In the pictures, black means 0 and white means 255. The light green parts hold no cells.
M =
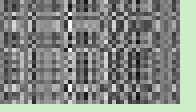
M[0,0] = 142
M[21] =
[91, 181, 129, 216, 161, 119, 109, 192, 81, 155, 148, 136, 137, 176, 179, 123, 43, 250, 109, 165, 142, 193, 135, 174, 146, 68, 115, 100, 217, 89, 53, 191, 117, 56, 149, 92, 78, 67, 145, 190, 123, 102, 121, 181, 104]
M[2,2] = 107
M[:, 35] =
[125, 142, 136, 92, 143, 91, 92, 94, 131, 140, 115, 144, 94, 106, 96, 121, 98, 138, 111, 103, 138, 92, 96, 128, 117, 94]
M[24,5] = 191
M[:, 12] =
[134, 111, 123, 146, 107, 142, 139, 147, 127, 112, 144, 105, 132, 147, 150, 137, 151, 115, 146, 149, 119, 137, 128, 130, 140, 149]
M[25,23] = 130
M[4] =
[139, 81, 114, 48, 93, 114, 130, 65, 159, 93, 100, 106, 107, 83, 76, 117, 173, 24, 120, 92, 106, 78, 101, 87, 98, 159, 112, 143, 49, 152, 170, 66, 132, 168, 113, 143, 156, 155, 106, 71, 119, 137, 117, 79, 135]
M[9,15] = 121
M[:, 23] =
[68, 81, 68, 149, 87, 157, 167, 140, 66, 76, 80, 93, 179, 93, 121, 71, 111, 72, 87, 104, 68, 174, 186, 66, 75, 130]
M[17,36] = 145
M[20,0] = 146
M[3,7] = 200
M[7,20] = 134
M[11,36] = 157
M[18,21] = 43
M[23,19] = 59
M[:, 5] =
[183, 123, 159, 155, 114, 142, 130, 163, 169, 132, 192, 105, 106, 194, 180, 187, 186, 142, 194, 191, 152, 119, 95, 177, 191, 173]
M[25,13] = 142
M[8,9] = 116
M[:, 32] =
[57, 122, 82, 81, 132, 93, 105, 71, 72, 111, 45, 140, 131, 42, 55, 51, 49, 101, 44, 45, 91, 117, 145, 65, 46, 62]
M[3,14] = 189
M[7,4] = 144
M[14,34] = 51
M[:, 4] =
[92, 90, 86, 149, 93, 154, 159, 144, 87, 87, 103, 95, 164, 115, 134, 96, 125, 87, 109, 119, 86, 161, 167, 89, 99, 138]
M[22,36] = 89
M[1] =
[143, 75, 113, 48, 90, 123, 128, 68, 151, 96, 100, 110, 111, 80, 79, 119, 178, 24, 131, 86, 104, 67, 110, 81, 102, 161, 124, 135, 48, 145, 173, 68, 122, 169, 100, 142, 152, 161, 102, 68, 120, 135, 119, 74, 133]
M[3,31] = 192
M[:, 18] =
[189, 131, 168, 147, 120, 136, 122, 159, 176, 140, 198, 112, 94, 195, 177, 194, 184, 151, 197, 191, 160, 109, 81, 183, 197, 168]
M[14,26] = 200
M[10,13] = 95
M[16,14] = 178

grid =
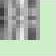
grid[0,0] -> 110
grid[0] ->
[110, 138, 174, 131, 171, 229, 172, 94, 108, 160]
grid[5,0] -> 57
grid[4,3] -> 128
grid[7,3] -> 132
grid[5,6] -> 182
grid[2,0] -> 58
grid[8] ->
[123, 148, 168, 121, 180, 232, 172, 87, 93, 156]
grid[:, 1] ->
[138, 137, 118, 121, 142, 117, 127, 142, 148, 151]
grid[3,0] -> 62
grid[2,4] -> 132
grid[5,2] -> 187
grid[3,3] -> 169
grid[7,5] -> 224
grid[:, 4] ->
[171, 151, 132, 128, 164, 124, 141, 167, 180, 183]
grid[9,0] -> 122
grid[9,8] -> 94
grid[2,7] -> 148
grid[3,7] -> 148
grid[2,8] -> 170
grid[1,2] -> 180
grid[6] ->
[80, 127, 181, 151, 141, 196, 176, 135, 147, 162]
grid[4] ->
[103, 142, 172, 128, 164, 219, 169, 100, 115, 156]
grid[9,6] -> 168
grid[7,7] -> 99
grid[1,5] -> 209
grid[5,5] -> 174
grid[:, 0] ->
[110, 94, 58, 62, 103, 57, 80, 105, 123, 122]

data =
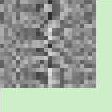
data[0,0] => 96
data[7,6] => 101
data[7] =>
[173, 124, 160, 121, 138, 116, 101, 115, 107, 80, 141, 152, 222, 120, 106, 106, 184, 177, 141, 141, 147, 148, 144, 115]
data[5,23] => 157
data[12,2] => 159
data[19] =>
[132, 124, 131, 170, 99, 152, 113, 128, 107, 76, 88, 82, 195, 160, 137, 101, 153, 157, 121, 114, 113, 136, 94, 137]
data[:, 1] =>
[144, 138, 126, 137, 150, 125, 152, 124, 130, 124, 152, 152, 134, 126, 151, 152, 128, 133, 124, 124, 138, 124]
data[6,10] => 89
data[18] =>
[157, 124, 146, 159, 96, 135, 102, 117, 107, 69, 83, 108, 218, 143, 124, 103, 165, 165, 125, 123, 107, 144, 119, 124]
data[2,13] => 93
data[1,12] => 165
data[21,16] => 162
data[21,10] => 180
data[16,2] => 148
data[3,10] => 145
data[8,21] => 137
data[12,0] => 157
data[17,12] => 221
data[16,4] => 125
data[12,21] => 133
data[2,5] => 119
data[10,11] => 199
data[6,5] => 122
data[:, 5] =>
[168, 123, 119, 168, 168, 161, 122, 116, 125, 132, 116, 153, 134, 148, 121, 159, 165, 116, 135, 152, 132, 116]
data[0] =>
[96, 144, 138, 164, 102, 168, 168, 145, 138, 128, 123, 136, 47, 98, 114, 184, 149, 109, 141, 130, 138, 102, 99, 128]
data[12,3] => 154
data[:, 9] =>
[128, 70, 74, 118, 141, 139, 167, 80, 69, 93, 173, 177, 69, 115, 177, 133, 108, 167, 69, 76, 155, 150]
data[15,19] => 141
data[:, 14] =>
[114, 100, 100, 100, 131, 160, 169, 106, 101, 153, 136, 164, 108, 165, 147, 152, 100, 157, 124, 137, 169, 126]
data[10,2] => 154
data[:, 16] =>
[149, 174, 184, 170, 130, 126, 109, 184, 182, 140, 126, 109, 171, 124, 115, 109, 184, 126, 165, 153, 109, 162]
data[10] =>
[168, 152, 154, 104, 156, 116, 154, 133, 173, 173, 152, 199, 118, 113, 136, 168, 126, 116, 149, 167, 135, 151, 182, 130]
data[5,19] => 114
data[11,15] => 170

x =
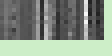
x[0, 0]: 100
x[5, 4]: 99
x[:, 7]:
[83, 79, 81, 87, 79, 90, 79, 80, 78, 81]
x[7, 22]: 90
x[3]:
[101, 118, 109, 97, 99, 80, 88, 87, 96, 142, 61, 148, 123, 127, 48, 89, 74, 99, 112, 74, 90, 247, 34, 98, 34, 69]
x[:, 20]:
[90, 92, 90, 90, 94, 90, 91, 95, 93, 96]
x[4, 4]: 107
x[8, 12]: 152
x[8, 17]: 141
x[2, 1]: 118
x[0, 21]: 227
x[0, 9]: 150
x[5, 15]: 88
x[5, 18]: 110
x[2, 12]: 126
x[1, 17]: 109
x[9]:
[85, 105, 84, 98, 106, 85, 83, 81, 105, 156, 57, 191, 128, 75, 52, 79, 75, 107, 81, 69, 96, 183, 93, 90, 65, 59]
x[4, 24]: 59
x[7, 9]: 156
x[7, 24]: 62
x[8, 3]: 88
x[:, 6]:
[89, 88, 89, 88, 85, 87, 86, 84, 85, 83]
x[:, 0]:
[100, 95, 99, 101, 87, 100, 90, 85, 88, 85]
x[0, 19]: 71
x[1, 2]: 105
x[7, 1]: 105
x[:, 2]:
[110, 105, 109, 109, 93, 107, 99, 86, 95, 84]
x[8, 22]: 74
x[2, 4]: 103
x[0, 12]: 107
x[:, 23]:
[92, 89, 91, 98, 88, 100, 88, 89, 88, 90]

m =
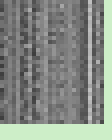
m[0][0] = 91
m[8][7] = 131
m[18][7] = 166
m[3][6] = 76
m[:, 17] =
[133, 139, 136, 136, 138, 136, 155, 133, 136, 136, 135, 132, 133, 136, 137, 135, 135, 145, 135, 135, 145, 137, 134, 136, 134, 134, 136, 138, 138, 136, 138]
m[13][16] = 124
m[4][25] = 101
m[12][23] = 83
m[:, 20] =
[86, 84, 91, 108, 89, 107, 105, 82, 100, 95, 101, 92, 92, 93, 86, 105, 86, 99, 91, 82, 103, 109, 88, 83, 85, 92, 108, 90, 83, 88, 108]
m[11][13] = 142
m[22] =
[64, 106, 131, 116, 134, 88, 120, 159, 73, 88, 125, 152, 120, 134, 123, 145, 128, 134, 157, 120, 88, 98, 193, 107, 134, 105]
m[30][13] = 122
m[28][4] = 139
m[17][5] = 87
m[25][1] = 139
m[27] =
[97, 111, 132, 112, 140, 93, 95, 140, 86, 137, 137, 160, 106, 117, 129, 119, 117, 138, 139, 115, 90, 89, 187, 88, 132, 103]
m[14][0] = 63
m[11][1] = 113
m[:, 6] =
[112, 97, 124, 76, 100, 87, 73, 117, 82, 75, 79, 148, 82, 89, 116, 87, 111, 73, 139, 124, 80, 91, 120, 109, 114, 86, 77, 95, 107, 131, 95]
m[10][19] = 110
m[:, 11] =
[141, 136, 147, 143, 161, 150, 153, 141, 158, 132, 156, 143, 133, 131, 147, 152, 151, 156, 147, 135, 151, 142, 152, 134, 143, 137, 142, 160, 136, 149, 142]
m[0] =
[91, 121, 126, 95, 128, 98, 112, 138, 82, 110, 122, 141, 118, 140, 126, 125, 128, 133, 125, 129, 86, 92, 191, 89, 125, 120]
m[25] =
[113, 139, 112, 96, 141, 124, 86, 122, 70, 154, 119, 137, 123, 146, 125, 124, 124, 134, 131, 126, 92, 88, 182, 83, 134, 117]
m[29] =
[63, 105, 127, 114, 132, 72, 131, 161, 88, 89, 121, 149, 123, 134, 121, 143, 129, 136, 137, 120, 88, 99, 194, 105, 113, 107]
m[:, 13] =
[140, 127, 138, 121, 117, 110, 116, 140, 94, 148, 96, 142, 147, 147, 132, 106, 133, 118, 138, 140, 118, 126, 134, 127, 138, 146, 123, 117, 127, 134, 122]
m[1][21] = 86
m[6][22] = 181
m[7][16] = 132
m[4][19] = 117
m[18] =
[63, 109, 126, 116, 126, 65, 139, 166, 90, 93, 117, 147, 128, 138, 122, 140, 129, 135, 148, 121, 91, 101, 192, 102, 126, 108]
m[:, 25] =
[120, 102, 110, 74, 101, 83, 99, 121, 97, 111, 87, 102, 114, 112, 108, 84, 108, 102, 108, 127, 98, 73, 105, 107, 114, 117, 81, 103, 99, 107, 74]
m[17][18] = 130
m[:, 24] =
[125, 120, 127, 151, 137, 166, 142, 127, 156, 119, 153, 122, 113, 129, 122, 175, 115, 130, 126, 134, 153, 164, 134, 133, 137, 134, 157, 132, 146, 113, 149]
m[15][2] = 129
